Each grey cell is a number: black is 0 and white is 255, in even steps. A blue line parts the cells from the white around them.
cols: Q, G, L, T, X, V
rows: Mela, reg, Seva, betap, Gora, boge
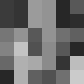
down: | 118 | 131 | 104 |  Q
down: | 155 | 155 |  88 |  L
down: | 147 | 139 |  T
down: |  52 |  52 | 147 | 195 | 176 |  G
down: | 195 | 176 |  G
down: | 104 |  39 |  Q

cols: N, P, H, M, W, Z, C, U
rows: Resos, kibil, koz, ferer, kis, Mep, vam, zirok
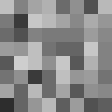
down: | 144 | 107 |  M
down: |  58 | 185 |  H

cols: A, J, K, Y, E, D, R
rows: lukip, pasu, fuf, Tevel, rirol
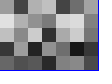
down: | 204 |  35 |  K
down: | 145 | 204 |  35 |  K

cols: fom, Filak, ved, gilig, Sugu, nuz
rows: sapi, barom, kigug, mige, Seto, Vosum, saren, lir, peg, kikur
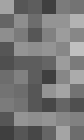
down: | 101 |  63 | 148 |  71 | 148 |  gilig
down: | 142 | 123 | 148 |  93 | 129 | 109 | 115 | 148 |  Filak
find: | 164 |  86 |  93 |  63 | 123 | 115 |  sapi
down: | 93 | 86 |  ved
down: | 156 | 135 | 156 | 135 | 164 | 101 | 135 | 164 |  Sugu
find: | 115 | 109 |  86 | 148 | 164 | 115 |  saren

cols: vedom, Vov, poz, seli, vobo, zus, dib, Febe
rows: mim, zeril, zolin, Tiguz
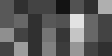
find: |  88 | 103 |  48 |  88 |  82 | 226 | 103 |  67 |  zeril
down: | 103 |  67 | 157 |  Vov
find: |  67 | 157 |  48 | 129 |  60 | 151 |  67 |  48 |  Tiguz
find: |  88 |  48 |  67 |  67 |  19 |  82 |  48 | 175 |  mim
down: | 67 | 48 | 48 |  poz

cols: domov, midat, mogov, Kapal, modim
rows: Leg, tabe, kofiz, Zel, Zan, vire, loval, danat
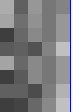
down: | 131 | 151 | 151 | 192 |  modim
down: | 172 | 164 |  domov

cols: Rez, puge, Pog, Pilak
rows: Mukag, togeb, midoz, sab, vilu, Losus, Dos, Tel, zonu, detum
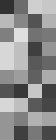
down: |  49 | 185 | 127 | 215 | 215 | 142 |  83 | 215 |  Rez
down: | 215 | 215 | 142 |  Rez
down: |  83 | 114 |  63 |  Pog
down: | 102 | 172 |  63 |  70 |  Pilak

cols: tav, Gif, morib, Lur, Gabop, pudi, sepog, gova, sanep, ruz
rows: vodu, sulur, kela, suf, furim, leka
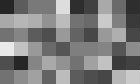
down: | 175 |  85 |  sanep
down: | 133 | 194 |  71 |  gova
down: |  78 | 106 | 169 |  Lur
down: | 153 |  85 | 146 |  Gabop
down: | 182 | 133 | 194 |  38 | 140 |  Gif
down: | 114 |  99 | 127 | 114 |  pudi

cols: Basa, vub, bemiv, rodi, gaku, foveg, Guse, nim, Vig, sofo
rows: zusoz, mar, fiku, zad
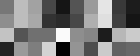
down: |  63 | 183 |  Vig
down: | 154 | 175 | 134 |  Guse
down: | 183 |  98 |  Vig
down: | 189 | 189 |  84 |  vub
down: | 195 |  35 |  Basa
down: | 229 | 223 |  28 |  nim
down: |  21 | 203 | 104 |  sofo

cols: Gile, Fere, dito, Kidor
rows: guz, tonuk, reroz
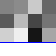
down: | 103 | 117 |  Kidor
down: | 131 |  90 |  Gile
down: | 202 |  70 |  dito
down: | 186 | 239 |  Fere

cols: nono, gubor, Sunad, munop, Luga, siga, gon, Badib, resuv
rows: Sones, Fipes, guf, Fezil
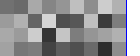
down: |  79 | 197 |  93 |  Luga
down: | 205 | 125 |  Sunad
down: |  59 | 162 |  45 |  Badib
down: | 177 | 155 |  gubor

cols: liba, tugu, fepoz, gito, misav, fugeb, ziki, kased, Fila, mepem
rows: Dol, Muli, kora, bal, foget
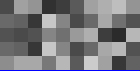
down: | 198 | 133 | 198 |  gito
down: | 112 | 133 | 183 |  misav
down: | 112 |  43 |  Fila
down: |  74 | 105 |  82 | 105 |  liba
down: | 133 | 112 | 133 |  misav

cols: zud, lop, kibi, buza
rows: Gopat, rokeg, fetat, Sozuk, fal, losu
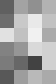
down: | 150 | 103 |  lop
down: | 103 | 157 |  lop
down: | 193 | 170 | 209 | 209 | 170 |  buza
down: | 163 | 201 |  lop
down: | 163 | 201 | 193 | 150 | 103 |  lop
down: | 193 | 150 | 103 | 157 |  lop
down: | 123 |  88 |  zud

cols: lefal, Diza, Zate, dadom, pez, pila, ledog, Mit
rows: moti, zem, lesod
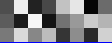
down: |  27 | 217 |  Diza
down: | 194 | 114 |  pez
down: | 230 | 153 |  pila
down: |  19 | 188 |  dadom
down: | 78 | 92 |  lefal

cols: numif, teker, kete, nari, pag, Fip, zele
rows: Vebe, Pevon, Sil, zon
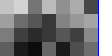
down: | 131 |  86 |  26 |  pag
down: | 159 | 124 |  numif
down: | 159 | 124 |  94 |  numif
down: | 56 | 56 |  nari

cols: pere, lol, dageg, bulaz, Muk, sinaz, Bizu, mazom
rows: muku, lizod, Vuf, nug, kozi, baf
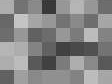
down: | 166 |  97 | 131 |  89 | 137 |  dageg
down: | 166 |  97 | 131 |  dageg
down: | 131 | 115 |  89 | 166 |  mazom
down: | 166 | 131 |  mazom
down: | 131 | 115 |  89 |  mazom

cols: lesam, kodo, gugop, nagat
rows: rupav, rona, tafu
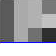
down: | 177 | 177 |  gugop
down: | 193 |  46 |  nagat
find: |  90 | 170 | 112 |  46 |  tafu
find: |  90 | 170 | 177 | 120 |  rupav
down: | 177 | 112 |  gugop

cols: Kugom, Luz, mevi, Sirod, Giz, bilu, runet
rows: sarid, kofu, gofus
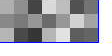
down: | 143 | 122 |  Luz
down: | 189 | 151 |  Giz
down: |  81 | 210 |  bilu
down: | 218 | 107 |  Sirod
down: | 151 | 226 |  Giz
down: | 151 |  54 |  mevi

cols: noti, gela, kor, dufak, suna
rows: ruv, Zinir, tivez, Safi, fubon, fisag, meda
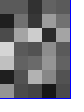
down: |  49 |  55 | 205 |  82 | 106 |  kor
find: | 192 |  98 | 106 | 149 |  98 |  fubon

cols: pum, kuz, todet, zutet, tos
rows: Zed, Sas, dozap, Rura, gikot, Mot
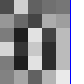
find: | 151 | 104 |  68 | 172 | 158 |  Sas
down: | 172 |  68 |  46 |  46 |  zutet

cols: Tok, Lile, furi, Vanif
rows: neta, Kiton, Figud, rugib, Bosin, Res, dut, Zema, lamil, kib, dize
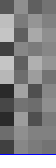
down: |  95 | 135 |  Lile
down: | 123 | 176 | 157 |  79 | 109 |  furi
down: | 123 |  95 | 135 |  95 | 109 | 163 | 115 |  Lile

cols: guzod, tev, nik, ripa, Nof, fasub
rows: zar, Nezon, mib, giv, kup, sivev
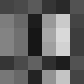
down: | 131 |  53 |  guzod
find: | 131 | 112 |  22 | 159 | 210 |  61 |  giv
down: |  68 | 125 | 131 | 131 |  guzod
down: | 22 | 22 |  nik
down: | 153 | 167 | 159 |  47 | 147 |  ripa
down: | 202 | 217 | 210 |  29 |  Nof
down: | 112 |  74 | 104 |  tev

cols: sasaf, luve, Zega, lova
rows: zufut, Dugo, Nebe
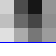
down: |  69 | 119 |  Zega
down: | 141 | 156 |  lova
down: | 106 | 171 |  luve
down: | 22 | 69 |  Zega
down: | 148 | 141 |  lova

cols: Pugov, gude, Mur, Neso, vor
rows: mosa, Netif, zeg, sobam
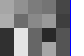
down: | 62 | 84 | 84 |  vor
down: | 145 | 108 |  gude
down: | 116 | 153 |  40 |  Neso
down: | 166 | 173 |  Pugov

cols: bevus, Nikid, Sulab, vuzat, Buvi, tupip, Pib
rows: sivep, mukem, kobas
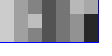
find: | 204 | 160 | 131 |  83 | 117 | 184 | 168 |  sivep
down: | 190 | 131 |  Sulab
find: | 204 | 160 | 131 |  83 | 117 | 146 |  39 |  kobas
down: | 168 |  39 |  Pib
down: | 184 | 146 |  tupip

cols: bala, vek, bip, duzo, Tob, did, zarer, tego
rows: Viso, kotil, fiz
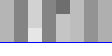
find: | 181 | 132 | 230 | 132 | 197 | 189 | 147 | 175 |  fiz
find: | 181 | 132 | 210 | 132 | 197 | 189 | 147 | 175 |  kotil
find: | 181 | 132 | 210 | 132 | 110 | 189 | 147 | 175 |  Viso
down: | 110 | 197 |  Tob

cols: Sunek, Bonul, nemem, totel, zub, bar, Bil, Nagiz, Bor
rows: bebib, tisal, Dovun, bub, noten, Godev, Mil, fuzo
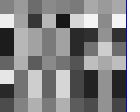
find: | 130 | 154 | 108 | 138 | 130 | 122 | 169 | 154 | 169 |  bebib
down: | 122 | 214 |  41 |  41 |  bar
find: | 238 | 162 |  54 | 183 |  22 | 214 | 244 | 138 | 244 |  tisal
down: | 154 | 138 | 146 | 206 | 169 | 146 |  Nagiz
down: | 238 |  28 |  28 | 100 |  Sunek
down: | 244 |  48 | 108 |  Bor
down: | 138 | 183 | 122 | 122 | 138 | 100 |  totel

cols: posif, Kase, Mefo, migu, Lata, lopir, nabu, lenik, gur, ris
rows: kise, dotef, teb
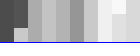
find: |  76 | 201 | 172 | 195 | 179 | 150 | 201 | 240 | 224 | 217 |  teb

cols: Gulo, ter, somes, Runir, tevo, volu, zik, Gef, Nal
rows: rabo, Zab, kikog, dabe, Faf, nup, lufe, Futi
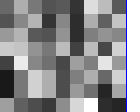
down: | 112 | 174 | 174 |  Runir
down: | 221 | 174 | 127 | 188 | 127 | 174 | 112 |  zik
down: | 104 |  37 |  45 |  Gef
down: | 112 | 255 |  zik
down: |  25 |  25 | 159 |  Gulo

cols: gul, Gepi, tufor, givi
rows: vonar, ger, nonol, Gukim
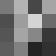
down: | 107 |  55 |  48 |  givi
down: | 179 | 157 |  Gepi
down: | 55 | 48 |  givi
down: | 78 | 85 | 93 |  gul
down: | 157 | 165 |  Gepi
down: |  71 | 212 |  tufor

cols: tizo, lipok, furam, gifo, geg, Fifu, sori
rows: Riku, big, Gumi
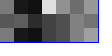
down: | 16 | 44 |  furam
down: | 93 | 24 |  lipok
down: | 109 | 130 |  Fifu

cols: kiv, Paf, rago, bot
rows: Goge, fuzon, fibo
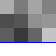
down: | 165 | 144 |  rago
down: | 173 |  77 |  kiv
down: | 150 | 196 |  bot

